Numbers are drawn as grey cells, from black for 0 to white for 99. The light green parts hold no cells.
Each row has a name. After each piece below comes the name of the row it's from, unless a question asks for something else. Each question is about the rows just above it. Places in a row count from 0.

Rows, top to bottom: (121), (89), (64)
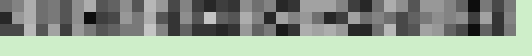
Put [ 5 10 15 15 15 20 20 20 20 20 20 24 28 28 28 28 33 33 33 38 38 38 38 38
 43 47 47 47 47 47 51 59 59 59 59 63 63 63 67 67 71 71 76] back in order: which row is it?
(64)
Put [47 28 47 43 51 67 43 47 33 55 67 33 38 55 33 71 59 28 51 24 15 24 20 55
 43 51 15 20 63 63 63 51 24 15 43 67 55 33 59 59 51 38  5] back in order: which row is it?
(121)

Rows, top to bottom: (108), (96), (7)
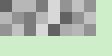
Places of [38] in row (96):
5
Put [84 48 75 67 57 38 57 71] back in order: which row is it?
(7)
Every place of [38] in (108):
0
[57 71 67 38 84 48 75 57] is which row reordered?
(7)
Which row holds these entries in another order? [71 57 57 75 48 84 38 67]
(7)

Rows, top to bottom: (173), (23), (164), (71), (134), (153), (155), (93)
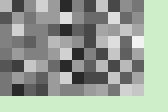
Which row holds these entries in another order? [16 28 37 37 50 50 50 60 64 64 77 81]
(164)
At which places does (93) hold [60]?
4 7
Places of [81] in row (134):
5
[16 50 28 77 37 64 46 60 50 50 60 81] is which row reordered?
(134)
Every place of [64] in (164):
8 11
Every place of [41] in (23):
7 8 10
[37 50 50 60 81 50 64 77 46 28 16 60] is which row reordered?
(134)

